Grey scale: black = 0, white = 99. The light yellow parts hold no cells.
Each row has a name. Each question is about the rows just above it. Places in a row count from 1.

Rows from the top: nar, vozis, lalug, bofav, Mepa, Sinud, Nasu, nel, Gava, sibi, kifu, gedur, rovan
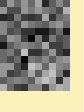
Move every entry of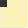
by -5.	[15]
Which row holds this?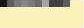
Nasu
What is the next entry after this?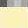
[20]
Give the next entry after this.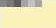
[20]
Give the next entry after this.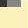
[25]

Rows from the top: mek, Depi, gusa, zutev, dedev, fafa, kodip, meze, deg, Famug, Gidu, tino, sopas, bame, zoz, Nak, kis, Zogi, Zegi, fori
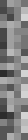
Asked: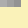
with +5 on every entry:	[72,67,62]
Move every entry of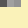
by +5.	[38,67,62]
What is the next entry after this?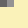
[72]
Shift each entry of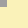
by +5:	[67]

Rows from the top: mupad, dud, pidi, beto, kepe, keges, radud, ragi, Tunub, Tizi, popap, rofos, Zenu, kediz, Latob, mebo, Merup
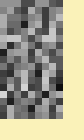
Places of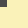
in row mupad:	4 5 9
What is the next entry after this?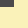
[57]
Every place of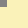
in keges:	4 6 9
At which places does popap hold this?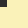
2
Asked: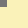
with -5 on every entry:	[41]

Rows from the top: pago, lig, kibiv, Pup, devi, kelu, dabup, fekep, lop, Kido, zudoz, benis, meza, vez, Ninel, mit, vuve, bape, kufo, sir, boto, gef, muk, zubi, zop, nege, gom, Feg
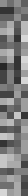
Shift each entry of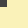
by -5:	[21]
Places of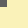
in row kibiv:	1 2 4

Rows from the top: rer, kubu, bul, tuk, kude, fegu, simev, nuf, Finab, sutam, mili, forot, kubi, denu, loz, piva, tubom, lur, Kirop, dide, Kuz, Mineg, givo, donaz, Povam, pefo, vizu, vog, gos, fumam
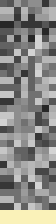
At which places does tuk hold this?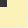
4 5 6 8
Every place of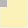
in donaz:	2 5 7
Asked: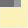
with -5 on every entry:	[39,39,55]

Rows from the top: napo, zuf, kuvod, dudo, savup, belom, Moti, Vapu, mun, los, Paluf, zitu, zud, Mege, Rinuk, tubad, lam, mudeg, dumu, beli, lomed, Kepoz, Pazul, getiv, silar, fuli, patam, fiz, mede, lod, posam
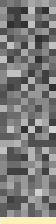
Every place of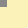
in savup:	6
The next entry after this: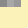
[65]
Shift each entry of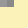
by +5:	[64,58]
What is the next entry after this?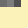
[53]
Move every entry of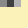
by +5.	[58,30,75]
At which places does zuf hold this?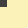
2 3

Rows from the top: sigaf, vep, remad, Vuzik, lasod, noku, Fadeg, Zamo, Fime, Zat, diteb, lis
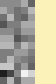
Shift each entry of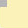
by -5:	[66]
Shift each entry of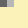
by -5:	[34,66]
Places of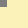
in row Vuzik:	2 3
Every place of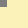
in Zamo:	1 2 5
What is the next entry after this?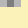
[60]
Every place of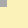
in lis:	4 5

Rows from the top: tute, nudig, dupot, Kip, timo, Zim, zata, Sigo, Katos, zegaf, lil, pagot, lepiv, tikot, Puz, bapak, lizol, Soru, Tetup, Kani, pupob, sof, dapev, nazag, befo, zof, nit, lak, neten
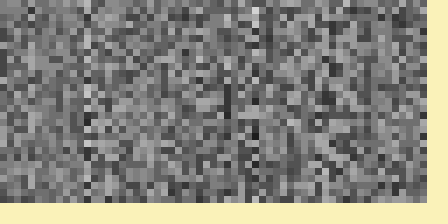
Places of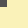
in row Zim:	2 4 11 17 22 28 35 38 46 57 58 59
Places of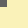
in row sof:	3 7 28 31 43 45 58
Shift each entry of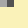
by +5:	[70,37]
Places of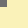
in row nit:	2 9 12 18 33 37 42 50 52 53 54 56
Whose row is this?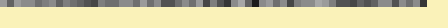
Kani

